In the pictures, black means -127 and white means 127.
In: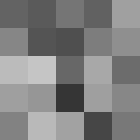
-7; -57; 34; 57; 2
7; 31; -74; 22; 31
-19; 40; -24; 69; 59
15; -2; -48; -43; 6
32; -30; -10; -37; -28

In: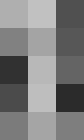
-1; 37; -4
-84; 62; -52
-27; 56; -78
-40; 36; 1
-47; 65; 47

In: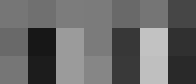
-86; 63; -70; 6; 27; -99; -9
-79; 66; -72; -4; 27; -104; -22
-57; -10; -22; -4; -3; -15; -9

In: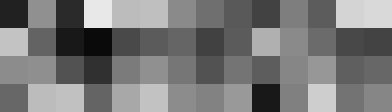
6; -12; 78; 0; -103; 25; 2; 12; 66; 40; -27; 65; 60; -24
-24; -32; 23; 6; -34; -11; -45; -9; 16; -4; -79; -45; 15; 12
-60; -55; -20; 10; 48; -36; -62; -26; -36; -54; -117; -103; -28; 67
89; 84; -35; -1; -61; -38; -16; 10; 63; 60; 104; -85; 16; -94

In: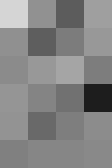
9; 6; 6; 0
12; -1; -22; 19
-98; -14; 4; 21
-2; 37; 24; 11
24; -3; -33; 16
31; -35; 17; 85

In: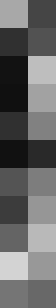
-23; -10
24; 83
57; -27
22; -67
-2; -43
-86; -110
1; -79
34; -111
62; -109
-45; -79
-58; 40

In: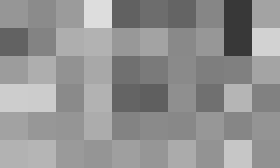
17; 70; 19; 43; 22; 31; 21; 26; 53; 50
20; 6; 23; 8; 10; 3; 44; 21; 23; 34
1; 53; -15; 15; -32; -27; 50; 10; 76; 77
36; 0; -1; 10; -5; -15; 40; 18; 46; 28
82; -71; 23; 9; 35; 24; 50; 46; 3; -29
35; -71; 6; -27; -18; -30; 93; 27; 11; 22
